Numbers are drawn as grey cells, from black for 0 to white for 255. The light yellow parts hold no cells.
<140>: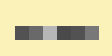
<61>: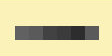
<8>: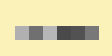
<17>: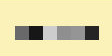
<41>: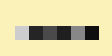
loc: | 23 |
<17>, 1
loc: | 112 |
<8>, 1
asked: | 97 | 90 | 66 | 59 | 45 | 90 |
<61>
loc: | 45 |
<61>, 4
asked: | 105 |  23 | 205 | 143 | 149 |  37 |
<17>

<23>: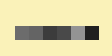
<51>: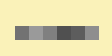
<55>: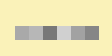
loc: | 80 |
<51>, 3
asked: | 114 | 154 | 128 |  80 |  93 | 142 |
<51>
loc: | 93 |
<51>, 4
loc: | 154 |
<51>, 1

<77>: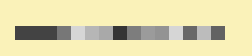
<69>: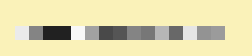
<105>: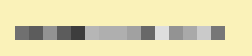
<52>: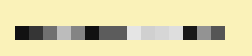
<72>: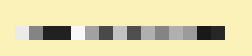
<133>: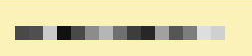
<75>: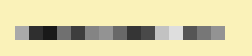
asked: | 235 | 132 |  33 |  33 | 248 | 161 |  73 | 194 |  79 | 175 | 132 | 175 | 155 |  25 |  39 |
<72>
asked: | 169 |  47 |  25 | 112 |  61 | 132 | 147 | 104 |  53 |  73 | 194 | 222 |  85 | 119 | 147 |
<75>
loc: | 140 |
<133>, 5
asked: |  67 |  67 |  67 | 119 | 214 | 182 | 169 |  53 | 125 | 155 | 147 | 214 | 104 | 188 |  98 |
<77>

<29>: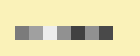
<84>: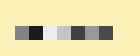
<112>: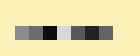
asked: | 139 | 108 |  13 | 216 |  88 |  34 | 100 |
<112>
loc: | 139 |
<112>, 0
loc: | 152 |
<84>, 5
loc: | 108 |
<112>, 1
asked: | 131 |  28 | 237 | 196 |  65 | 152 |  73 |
<84>

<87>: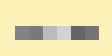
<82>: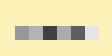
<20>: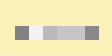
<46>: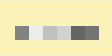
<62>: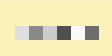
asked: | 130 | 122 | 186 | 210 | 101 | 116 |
<87>
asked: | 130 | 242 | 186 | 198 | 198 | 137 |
<20>
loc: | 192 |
<46>, 2
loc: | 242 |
<20>, 1
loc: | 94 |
<82>, 4

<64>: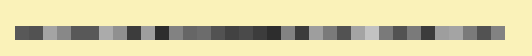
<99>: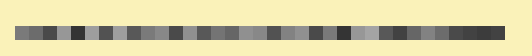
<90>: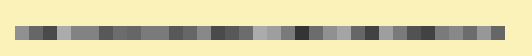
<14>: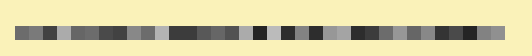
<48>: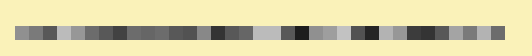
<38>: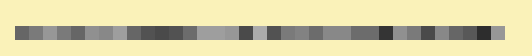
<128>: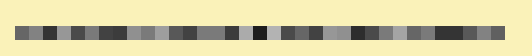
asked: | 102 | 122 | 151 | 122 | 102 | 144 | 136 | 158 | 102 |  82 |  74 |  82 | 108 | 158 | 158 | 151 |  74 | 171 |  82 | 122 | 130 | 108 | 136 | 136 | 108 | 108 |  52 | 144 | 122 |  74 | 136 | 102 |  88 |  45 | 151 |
<38>
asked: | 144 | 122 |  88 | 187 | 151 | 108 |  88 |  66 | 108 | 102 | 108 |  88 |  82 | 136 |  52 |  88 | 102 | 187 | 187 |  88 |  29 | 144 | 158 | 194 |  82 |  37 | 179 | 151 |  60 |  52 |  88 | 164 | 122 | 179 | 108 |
<48>
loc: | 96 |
<128>, 34
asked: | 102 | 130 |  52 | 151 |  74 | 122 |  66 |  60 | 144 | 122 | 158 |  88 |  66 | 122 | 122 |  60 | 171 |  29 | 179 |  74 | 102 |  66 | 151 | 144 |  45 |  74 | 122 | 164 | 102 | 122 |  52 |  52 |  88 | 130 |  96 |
<128>
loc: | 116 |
<99>, 14

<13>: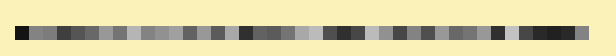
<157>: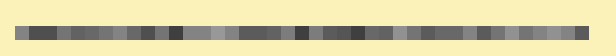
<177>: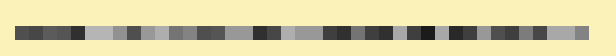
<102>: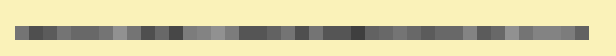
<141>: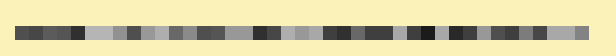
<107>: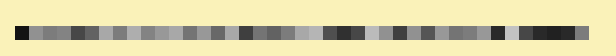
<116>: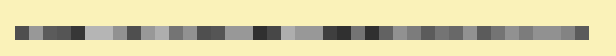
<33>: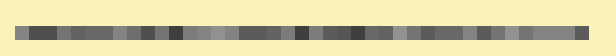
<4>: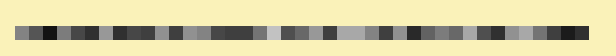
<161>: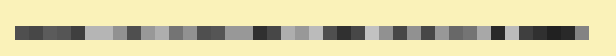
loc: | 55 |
<116>, 4
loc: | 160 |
<13>, 11
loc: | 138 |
<141>, 12
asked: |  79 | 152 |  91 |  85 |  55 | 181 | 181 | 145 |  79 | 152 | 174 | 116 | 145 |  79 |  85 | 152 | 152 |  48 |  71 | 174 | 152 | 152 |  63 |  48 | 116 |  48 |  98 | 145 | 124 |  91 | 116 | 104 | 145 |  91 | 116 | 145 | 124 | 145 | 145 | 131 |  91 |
<116>
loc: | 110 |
<33>, 8
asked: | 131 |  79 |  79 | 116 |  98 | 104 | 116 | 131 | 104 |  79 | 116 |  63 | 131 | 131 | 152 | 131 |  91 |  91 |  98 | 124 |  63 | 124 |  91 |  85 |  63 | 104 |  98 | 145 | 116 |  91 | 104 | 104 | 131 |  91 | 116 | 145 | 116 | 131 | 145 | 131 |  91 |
<157>

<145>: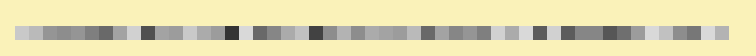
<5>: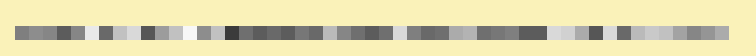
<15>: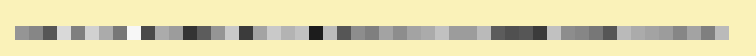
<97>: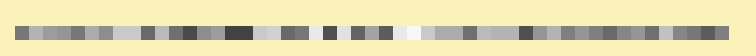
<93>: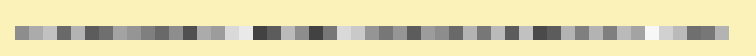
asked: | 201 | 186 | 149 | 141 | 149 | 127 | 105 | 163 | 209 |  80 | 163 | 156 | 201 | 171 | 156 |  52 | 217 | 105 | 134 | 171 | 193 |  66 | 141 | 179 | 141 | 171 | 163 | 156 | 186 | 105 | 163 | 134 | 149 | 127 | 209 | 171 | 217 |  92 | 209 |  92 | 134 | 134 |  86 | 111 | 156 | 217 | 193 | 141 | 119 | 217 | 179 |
<145>
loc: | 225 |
<97>, 23
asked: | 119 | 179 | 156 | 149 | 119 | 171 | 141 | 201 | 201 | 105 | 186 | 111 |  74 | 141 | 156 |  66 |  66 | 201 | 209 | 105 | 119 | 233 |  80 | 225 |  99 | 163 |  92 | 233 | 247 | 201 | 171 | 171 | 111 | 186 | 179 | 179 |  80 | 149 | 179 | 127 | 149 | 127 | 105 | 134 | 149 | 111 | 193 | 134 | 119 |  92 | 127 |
<97>
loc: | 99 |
<97>, 24

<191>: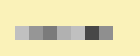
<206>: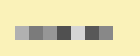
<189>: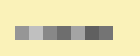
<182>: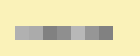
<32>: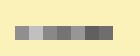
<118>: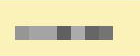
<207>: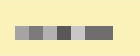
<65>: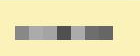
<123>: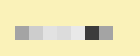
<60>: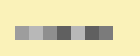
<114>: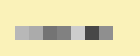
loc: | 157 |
<60>, 0
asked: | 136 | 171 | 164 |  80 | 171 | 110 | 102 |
<65>
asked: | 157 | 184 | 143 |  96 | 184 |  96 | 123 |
<60>

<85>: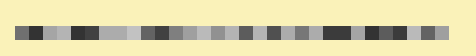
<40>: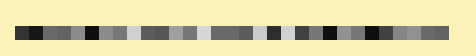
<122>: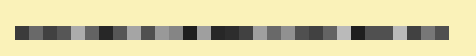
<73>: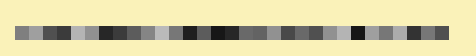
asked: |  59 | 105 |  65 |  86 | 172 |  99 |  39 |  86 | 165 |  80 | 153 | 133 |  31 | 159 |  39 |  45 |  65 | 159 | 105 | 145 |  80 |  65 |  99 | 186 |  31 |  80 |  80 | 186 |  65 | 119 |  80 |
<122>
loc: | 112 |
<85>, 0
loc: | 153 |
<122>, 10
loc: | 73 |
<73>, 19

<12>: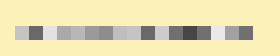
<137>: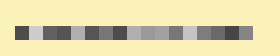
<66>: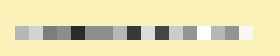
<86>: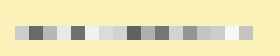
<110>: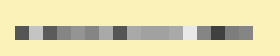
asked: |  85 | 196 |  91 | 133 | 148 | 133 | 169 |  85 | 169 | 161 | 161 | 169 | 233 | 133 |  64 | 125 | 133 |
<110>
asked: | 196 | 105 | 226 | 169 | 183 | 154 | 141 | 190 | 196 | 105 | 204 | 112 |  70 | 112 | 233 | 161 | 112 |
<12>
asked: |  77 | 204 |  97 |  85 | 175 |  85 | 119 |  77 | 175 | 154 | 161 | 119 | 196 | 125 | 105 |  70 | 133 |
<137>
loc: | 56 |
<66>, 8
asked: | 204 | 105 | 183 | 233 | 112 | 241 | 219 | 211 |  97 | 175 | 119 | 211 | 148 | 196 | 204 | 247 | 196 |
<86>
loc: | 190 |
<12>, 7

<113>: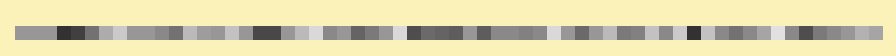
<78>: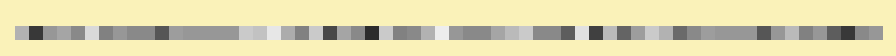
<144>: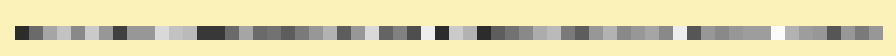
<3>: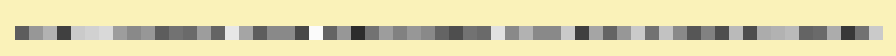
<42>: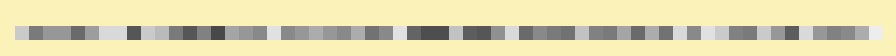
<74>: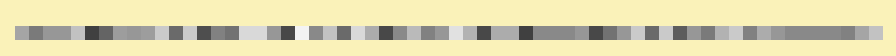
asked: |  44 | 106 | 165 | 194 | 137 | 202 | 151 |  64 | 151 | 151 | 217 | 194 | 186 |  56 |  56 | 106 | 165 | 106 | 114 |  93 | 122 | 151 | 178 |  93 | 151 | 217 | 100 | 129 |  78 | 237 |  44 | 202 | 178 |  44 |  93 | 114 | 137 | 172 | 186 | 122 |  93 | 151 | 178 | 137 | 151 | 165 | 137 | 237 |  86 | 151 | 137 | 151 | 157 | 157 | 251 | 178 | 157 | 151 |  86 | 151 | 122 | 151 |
<144>
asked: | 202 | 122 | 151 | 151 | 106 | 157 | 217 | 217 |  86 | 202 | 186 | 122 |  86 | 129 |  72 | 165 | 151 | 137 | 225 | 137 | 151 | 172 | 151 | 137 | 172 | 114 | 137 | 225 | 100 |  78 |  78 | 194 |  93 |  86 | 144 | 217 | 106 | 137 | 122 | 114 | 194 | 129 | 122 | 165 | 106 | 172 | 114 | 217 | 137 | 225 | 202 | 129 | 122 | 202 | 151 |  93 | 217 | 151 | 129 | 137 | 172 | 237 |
<42>
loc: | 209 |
<3>, 5
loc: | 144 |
<42>, 34

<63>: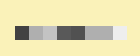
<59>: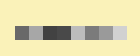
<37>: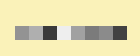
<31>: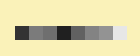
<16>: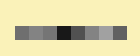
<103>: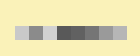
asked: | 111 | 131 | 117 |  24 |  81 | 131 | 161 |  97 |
<16>
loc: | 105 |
<59>, 0
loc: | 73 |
<59>, 3
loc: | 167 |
<59>, 1
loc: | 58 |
<37>, 2
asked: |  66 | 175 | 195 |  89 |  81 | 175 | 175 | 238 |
<63>

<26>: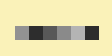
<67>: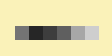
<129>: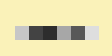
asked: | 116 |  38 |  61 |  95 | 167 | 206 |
<67>
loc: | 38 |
<67>, 1
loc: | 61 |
<67>, 2
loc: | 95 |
<67>, 3
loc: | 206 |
<67>, 5

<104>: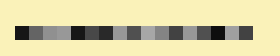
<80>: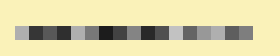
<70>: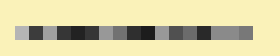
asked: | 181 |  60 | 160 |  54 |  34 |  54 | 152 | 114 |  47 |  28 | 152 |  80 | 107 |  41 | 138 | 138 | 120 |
<70>
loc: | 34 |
<70>, 4
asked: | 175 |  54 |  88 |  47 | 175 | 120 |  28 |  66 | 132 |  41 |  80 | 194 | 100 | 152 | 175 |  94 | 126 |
<80>
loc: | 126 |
<80>, 16
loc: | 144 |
<104>, 2

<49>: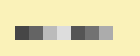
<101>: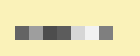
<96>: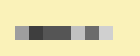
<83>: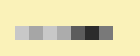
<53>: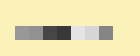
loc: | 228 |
<53>, 4
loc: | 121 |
<83>, 6
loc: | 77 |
<101>, 2
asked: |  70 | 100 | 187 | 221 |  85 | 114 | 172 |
<49>

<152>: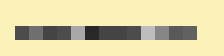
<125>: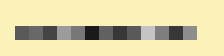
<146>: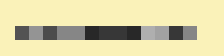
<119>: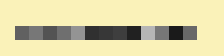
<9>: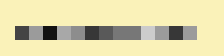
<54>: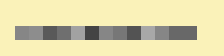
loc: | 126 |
<125>, 10
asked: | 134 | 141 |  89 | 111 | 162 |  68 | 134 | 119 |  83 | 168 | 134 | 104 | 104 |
<54>
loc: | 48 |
<119>, 5
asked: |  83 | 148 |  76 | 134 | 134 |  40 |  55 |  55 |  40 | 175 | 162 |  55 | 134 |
<146>
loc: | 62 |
<119>, 7

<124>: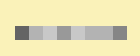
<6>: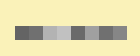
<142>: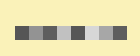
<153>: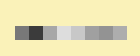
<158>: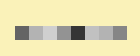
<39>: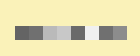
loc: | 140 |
<39>, 7
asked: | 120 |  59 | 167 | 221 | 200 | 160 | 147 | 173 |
<153>
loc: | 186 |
<39>, 2
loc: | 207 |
<158>, 2
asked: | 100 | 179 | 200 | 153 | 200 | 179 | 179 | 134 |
<124>
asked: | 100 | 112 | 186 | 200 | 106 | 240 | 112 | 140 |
<39>

